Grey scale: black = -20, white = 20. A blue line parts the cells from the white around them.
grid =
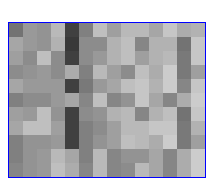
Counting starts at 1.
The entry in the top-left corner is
-2
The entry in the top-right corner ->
8
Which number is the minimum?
-11
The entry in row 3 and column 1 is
5
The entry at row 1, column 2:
4
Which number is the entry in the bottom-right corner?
12
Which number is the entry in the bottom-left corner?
1
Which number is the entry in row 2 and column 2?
4
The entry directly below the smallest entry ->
-10
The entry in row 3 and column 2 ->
2
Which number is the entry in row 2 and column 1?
6
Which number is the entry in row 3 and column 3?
10
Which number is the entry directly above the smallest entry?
-10

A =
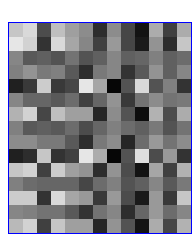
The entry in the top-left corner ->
11
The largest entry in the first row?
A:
14
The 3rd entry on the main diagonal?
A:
-5
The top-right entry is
7
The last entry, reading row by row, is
8
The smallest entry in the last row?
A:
-17
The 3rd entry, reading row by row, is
-8
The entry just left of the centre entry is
-8
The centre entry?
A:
-4
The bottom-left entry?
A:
9
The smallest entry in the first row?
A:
-17
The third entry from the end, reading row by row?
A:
7
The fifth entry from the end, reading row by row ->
-7
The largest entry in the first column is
16
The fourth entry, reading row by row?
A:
10
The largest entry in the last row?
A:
13
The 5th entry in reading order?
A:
5
